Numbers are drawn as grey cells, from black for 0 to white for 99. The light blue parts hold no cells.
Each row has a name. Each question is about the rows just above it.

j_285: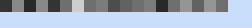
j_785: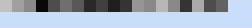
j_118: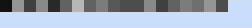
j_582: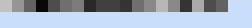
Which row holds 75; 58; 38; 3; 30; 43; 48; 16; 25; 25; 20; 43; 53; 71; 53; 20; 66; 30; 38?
j_582
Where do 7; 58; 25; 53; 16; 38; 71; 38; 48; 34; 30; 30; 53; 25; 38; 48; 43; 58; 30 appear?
j_118
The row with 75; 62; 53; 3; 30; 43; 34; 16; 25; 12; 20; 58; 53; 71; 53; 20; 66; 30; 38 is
j_785
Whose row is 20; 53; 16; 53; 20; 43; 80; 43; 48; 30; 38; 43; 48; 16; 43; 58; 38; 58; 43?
j_285

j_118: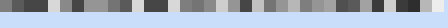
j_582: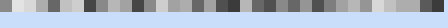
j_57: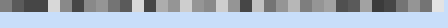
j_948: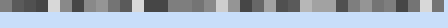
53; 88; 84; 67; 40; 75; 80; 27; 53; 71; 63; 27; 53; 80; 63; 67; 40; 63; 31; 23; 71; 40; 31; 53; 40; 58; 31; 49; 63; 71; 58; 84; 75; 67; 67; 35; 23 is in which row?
j_582
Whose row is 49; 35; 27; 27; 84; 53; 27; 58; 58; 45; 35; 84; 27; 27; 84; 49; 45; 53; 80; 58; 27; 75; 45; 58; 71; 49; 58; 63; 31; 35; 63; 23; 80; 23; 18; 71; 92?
j_118
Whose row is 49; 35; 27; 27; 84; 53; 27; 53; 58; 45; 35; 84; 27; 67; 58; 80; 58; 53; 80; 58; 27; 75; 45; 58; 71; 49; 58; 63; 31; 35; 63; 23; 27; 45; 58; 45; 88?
j_57
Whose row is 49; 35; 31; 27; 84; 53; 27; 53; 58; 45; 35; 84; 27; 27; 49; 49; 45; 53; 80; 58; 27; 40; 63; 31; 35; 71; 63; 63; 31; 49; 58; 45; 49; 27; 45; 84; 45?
j_948

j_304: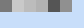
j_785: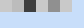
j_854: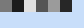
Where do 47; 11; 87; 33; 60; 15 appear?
j_854
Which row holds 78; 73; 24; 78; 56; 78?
j_785
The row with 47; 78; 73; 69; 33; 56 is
j_304

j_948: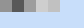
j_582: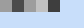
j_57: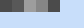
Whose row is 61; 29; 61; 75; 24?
j_582
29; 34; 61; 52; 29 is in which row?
j_57
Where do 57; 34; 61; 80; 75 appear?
j_948

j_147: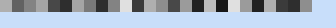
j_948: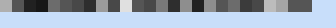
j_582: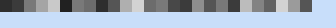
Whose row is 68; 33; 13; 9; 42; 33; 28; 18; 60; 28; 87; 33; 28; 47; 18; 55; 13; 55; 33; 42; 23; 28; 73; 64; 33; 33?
j_948
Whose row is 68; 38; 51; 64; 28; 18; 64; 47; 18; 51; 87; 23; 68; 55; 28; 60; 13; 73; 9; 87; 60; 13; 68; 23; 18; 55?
j_147
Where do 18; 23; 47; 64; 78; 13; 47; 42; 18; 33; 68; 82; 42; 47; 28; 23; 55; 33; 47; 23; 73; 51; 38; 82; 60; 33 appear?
j_582

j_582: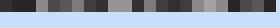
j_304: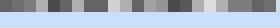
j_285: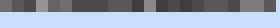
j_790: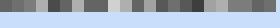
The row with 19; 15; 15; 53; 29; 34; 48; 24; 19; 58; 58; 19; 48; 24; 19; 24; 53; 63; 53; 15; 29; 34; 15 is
j_582
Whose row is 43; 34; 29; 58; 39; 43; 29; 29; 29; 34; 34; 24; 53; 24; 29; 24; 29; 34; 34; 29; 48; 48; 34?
j_285
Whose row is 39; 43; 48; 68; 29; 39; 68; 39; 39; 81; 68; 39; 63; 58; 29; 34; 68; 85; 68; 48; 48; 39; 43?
j_304

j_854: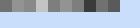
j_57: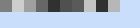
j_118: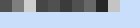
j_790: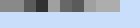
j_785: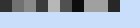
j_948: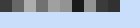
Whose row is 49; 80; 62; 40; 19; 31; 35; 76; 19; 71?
j_57
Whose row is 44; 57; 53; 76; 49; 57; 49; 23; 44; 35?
j_854
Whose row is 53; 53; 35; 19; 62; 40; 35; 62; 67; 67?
j_790
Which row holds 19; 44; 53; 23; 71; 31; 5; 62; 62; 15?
j_785
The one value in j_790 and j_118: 40

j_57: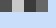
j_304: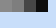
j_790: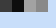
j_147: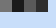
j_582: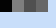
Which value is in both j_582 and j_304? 49
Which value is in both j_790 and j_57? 23
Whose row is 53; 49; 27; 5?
j_304

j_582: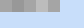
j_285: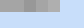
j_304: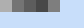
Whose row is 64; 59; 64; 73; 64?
j_582
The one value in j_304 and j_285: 68
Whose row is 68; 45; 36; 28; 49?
j_304
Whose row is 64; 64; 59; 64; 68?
j_285

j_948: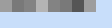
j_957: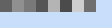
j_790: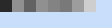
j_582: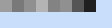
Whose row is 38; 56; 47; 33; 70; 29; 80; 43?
j_957
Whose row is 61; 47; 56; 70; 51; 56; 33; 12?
j_582
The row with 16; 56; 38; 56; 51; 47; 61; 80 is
j_790
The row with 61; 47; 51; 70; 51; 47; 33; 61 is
j_948

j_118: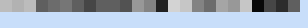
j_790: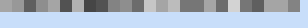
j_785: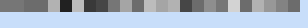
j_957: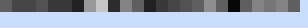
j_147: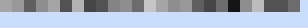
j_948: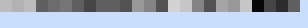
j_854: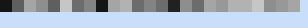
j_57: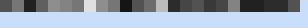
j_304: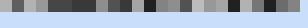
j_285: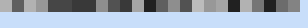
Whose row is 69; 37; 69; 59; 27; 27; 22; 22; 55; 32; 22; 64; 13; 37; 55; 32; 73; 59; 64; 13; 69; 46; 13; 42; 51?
j_285
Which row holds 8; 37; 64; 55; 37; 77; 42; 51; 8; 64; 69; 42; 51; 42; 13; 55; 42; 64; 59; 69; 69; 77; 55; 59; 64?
j_854

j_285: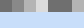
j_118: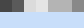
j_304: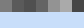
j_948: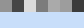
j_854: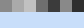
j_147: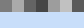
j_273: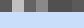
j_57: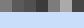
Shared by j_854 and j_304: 66
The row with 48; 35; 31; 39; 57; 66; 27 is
j_304
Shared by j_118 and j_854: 53
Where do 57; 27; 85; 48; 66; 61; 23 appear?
j_948

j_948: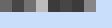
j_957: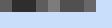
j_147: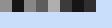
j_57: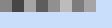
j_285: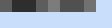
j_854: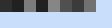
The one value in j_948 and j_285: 44
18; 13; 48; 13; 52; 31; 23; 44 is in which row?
j_854
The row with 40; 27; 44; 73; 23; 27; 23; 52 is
j_948
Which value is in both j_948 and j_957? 40

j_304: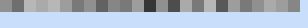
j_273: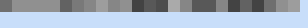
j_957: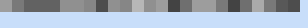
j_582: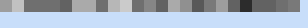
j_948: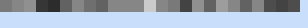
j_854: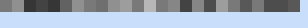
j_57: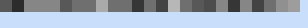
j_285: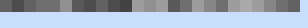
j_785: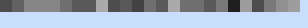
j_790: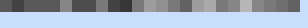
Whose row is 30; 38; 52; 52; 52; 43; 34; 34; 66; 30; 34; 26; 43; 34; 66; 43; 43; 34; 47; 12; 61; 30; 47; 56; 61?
j_785
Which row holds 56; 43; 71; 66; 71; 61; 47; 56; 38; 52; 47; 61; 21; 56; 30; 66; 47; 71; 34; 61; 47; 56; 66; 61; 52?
j_304
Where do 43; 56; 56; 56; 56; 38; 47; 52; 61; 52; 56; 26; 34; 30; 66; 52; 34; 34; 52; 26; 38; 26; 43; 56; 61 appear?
j_273
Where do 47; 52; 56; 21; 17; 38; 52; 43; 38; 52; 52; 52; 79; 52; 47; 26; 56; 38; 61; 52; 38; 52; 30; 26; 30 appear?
j_948
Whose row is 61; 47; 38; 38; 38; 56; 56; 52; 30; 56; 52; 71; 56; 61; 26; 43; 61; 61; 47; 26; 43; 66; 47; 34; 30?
j_957

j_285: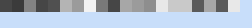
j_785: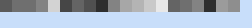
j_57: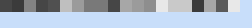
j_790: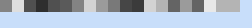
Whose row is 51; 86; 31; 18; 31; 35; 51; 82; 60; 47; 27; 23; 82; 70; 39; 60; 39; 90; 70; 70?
j_790

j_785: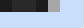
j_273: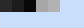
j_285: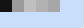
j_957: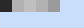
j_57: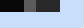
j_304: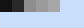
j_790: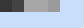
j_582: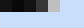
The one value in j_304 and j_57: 16
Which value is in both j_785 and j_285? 65
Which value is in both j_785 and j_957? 16

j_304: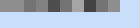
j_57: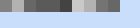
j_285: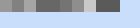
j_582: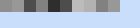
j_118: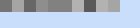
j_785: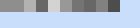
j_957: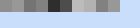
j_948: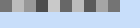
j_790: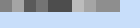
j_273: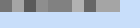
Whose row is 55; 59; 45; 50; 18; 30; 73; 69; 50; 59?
j_957
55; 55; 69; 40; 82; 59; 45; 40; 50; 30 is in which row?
j_785

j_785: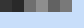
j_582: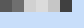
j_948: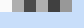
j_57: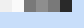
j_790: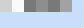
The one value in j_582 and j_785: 43
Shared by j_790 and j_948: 97
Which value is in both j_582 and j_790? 81
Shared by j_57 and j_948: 97
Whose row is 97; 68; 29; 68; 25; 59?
j_948
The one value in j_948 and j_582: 25

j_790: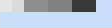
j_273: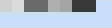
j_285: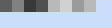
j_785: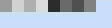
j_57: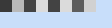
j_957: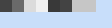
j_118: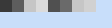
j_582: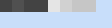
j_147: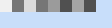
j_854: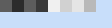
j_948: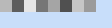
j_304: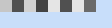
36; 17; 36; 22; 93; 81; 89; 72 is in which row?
j_854
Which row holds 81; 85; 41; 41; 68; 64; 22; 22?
j_273

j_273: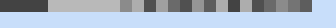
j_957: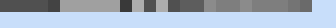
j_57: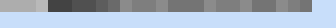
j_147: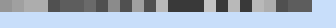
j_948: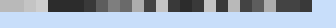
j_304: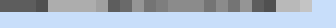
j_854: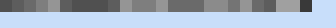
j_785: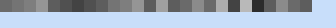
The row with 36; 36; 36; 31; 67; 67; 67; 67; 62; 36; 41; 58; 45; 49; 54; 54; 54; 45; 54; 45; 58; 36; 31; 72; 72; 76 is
j_304
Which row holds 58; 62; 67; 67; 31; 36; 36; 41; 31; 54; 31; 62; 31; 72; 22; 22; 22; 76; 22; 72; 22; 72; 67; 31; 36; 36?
j_147
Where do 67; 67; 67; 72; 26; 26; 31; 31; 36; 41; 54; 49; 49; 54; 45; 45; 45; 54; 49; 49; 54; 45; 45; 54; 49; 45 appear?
j_57
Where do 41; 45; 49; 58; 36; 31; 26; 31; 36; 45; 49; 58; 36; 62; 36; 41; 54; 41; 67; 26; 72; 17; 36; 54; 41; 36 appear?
j_785
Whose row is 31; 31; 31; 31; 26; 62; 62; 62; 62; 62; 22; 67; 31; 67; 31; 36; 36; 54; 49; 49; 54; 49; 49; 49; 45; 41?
j_957
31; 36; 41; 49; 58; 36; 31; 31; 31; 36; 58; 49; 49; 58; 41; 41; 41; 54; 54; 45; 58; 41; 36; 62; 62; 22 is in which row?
j_854

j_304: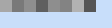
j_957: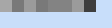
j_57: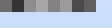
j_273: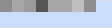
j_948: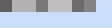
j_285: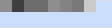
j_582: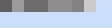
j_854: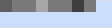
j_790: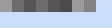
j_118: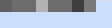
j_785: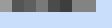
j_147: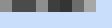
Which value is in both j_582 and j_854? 37
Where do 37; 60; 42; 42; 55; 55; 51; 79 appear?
j_582
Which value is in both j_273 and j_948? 74
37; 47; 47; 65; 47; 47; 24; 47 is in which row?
j_854
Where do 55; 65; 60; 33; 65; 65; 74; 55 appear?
j_273

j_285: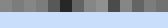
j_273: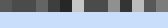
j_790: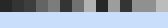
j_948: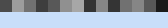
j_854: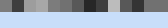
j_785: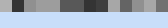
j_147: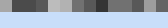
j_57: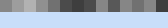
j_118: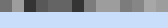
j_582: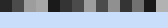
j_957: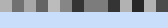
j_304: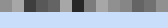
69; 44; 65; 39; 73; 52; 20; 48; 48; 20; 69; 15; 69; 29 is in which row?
j_957
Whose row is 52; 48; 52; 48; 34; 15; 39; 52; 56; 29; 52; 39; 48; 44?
j_285
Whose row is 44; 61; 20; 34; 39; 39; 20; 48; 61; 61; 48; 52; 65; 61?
j_118

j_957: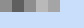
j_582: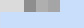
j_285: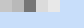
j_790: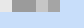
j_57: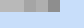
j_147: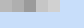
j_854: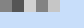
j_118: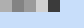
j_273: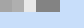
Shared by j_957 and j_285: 72
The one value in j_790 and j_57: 64
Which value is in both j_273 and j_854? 51
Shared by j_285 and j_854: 77
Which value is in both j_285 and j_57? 72

